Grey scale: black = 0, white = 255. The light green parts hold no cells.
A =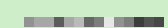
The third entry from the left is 167
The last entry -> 71
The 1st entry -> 146
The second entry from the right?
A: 83

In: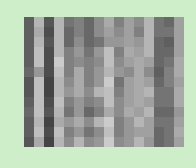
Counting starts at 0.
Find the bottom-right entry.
160
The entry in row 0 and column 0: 95
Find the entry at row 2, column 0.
95
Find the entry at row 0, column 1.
181
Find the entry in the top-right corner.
160
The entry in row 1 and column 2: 77
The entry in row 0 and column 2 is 86
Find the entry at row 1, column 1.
170
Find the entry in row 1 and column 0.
95
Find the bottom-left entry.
86
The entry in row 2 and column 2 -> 86

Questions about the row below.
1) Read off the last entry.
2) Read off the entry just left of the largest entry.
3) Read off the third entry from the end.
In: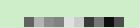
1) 78
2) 130
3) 119

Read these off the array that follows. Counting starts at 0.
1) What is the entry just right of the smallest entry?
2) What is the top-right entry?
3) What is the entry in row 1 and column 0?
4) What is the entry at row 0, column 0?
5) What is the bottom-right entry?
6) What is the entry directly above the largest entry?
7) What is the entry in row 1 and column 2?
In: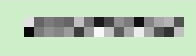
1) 123
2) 82
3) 8
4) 225
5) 192
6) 26
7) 144

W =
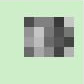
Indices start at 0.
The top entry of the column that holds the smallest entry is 57
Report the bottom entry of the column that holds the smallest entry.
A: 68
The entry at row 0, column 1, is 128
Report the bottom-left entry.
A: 106
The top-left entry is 77
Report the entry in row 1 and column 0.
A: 146

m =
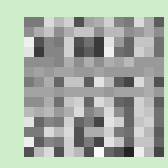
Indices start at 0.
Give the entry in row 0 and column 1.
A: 122
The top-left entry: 122
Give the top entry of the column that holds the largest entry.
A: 173
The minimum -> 35
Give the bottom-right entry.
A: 69
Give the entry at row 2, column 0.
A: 239
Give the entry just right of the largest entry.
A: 102
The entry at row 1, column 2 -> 196
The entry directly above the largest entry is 69
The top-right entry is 93
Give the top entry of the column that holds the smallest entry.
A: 122
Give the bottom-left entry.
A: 81
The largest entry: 250
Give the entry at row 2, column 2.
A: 133
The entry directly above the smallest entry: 102
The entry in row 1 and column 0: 142
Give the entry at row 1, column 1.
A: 173
